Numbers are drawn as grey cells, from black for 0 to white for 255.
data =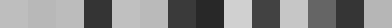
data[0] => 190
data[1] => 184
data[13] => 182
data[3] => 52

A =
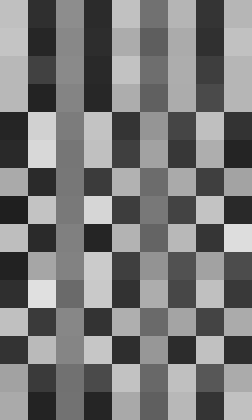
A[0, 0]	192
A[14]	[170, 35, 114, 37, 169, 95, 184, 52, 193]
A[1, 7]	48
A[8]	[190, 42, 128, 37, 179, 100, 184, 53, 221]
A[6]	[170, 42, 119, 59, 178, 108, 170, 63, 163]
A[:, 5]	[113, 94, 110, 96, 149, 162, 108, 120, 100, 147, 173, 106, 151, 104, 95]
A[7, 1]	195
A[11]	[192, 58, 135, 51, 175, 106, 164, 68, 171]
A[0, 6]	181
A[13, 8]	171
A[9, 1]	166
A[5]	[41, 216, 118, 192, 63, 162, 55, 174, 36]
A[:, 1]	[47, 38, 65, 35, 209, 216, 42, 195, 42, 166, 224, 58, 186, 58, 35]
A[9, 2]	130
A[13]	[162, 58, 113, 74, 194, 104, 192, 87, 171]
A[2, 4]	194
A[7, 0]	31
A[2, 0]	184
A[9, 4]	63
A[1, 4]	172
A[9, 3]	203
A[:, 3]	[43, 45, 41, 39, 195, 192, 59, 214, 37, 203, 201, 51, 198, 74, 37]
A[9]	[34, 166, 130, 203, 63, 147, 81, 162, 76]
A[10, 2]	106
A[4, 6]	69
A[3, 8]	182
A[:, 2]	[141, 136, 138, 132, 124, 118, 119, 121, 128, 130, 106, 135, 133, 113, 114]
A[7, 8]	41

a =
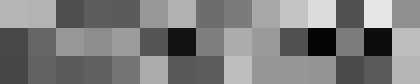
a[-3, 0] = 182
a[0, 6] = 177
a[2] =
[70, 98, 91, 96, 116, 171, 89, 93, 190, 149, 150, 148, 74, 90, 181]
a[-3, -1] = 144
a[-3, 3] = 93
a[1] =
[72, 102, 151, 141, 156, 85, 18, 126, 172, 154, 80, 5, 125, 13, 189]
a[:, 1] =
[179, 102, 98]
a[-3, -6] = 167
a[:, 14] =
[144, 189, 181]
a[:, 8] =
[123, 172, 190]

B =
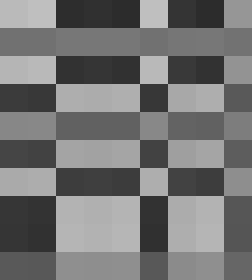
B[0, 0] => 186
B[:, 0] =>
[186, 113, 181, 59, 135, 69, 170, 54, 53, 89]
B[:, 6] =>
[52, 118, 57, 168, 99, 159, 66, 172, 174, 139]
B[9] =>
[89, 88, 143, 142, 143, 88, 139, 143, 102]
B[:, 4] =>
[44, 119, 49, 175, 97, 165, 60, 180, 182, 143]
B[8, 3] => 178
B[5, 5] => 66
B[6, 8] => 142
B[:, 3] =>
[48, 119, 53, 172, 97, 162, 63, 176, 178, 142]
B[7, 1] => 51
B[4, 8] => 125
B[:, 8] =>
[150, 114, 147, 89, 125, 93, 142, 86, 85, 102]
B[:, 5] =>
[191, 113, 185, 55, 136, 66, 174, 50, 48, 88]
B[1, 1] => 113
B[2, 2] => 50
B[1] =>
[113, 113, 119, 119, 119, 113, 118, 119, 114]

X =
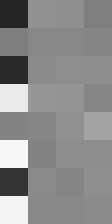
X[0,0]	36
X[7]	[242, 136, 136, 139]
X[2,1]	138
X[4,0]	131
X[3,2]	148
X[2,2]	142
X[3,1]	150
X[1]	[126, 136, 136, 133]

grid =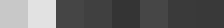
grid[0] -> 200
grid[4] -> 52
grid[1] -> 226

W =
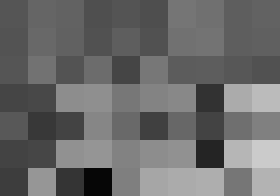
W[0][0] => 85
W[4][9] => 128
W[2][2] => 83
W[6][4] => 127
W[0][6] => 117
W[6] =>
[61, 150, 52, 6, 127, 166, 171, 174, 118, 179]
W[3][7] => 50
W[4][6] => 103
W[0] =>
[85, 101, 98, 79, 84, 78, 117, 112, 94, 98]
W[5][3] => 149
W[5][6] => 145
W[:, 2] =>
[98, 97, 83, 141, 67, 145, 52]
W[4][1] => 56
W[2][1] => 114
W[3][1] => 72
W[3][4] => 119
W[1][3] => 81
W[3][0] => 69
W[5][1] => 70
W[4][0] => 88
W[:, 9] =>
[98, 96, 81, 187, 128, 203, 179]

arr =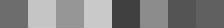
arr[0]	109
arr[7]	96
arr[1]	197

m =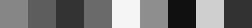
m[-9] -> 134
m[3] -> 106
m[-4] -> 142
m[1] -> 93

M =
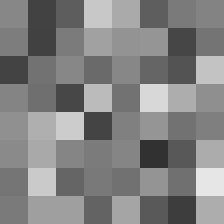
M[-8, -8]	135
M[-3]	[138, 169, 133, 123, 133, 49, 88, 172]
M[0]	[135, 66, 93, 200, 170, 94, 122, 131]
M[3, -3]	216
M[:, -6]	[93, 123, 135, 71, 204, 133, 101, 159]
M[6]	[117, 202, 101, 121, 113, 148, 112, 230]
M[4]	[144, 175, 204, 68, 128, 149, 114, 127]
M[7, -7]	159
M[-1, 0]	122
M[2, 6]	83
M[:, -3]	[94, 149, 101, 216, 149, 49, 148, 89]
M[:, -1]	[131, 116, 195, 143, 127, 172, 230, 173]
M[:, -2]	[122, 70, 83, 173, 114, 88, 112, 61]

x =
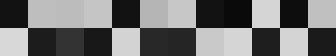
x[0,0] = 18
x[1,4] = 211
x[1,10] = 212
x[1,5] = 40
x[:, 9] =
[213, 30]
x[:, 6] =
[199, 37]
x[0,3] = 197
